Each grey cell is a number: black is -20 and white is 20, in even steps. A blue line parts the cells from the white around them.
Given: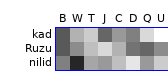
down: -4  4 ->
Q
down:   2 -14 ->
W
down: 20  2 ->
U
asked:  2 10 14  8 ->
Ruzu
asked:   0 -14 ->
nilid

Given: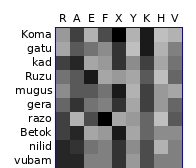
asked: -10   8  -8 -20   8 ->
Koma
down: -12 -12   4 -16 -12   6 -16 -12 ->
X
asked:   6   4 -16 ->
Betok

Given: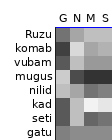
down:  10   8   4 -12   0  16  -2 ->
S
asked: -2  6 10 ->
Ruzu
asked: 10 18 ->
kad
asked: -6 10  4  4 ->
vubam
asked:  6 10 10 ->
Ruzu

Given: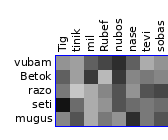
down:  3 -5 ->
Tig
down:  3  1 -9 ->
sobas
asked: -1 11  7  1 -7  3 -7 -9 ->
razo
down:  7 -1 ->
tevi

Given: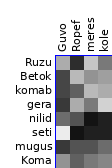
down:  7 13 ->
kole
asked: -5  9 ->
komab

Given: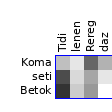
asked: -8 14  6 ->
seti
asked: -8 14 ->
seti
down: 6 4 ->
Rereg
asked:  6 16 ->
seti
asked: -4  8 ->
Koma
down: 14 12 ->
lenen

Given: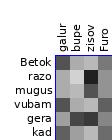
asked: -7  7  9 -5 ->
vubam
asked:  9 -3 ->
kad
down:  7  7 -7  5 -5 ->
galur
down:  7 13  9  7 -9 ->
bupe
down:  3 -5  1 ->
Furo
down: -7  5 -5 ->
galur

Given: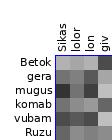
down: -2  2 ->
lolor
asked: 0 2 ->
Ruzu

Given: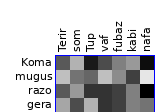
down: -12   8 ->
Tup
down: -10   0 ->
kabi
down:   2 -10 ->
fubaz
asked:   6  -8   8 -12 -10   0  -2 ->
gera
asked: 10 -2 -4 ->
mugus

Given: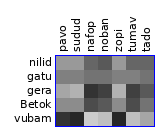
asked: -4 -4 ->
nilid
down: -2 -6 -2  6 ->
tado
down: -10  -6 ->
noban
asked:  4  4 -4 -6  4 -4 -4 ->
nilid
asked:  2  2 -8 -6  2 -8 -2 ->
Betok
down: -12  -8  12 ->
nafop

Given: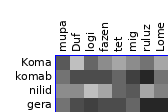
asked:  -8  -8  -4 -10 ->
komab
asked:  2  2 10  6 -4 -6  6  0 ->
nilid
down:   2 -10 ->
mig
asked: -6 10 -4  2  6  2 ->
Koma

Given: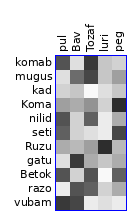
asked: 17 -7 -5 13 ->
razo
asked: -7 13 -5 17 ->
nilid
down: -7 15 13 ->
pul
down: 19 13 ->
luri
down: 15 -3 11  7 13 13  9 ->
Bav
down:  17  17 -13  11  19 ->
luri
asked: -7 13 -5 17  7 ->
nilid

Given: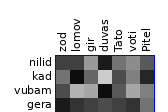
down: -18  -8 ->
duvas
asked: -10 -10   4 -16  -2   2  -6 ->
nilid
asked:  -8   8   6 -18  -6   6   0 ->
vubam
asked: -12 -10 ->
gera

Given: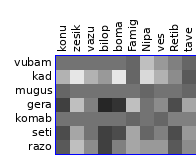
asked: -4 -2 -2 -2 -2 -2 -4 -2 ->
mugus
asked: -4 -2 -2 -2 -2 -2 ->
mugus
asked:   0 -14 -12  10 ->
gera
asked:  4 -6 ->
razo
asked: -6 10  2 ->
razo
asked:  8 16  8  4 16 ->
kad

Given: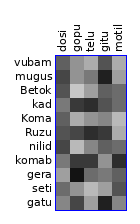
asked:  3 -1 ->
mugus
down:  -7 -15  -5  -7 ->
gitu

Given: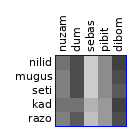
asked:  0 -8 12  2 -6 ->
seti
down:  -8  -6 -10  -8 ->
dibom
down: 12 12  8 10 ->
sebas
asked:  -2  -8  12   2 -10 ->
nilid

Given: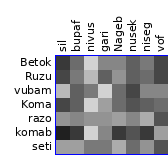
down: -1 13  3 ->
nivus
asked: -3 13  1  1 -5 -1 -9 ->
Betok
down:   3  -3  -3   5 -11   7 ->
Nageb

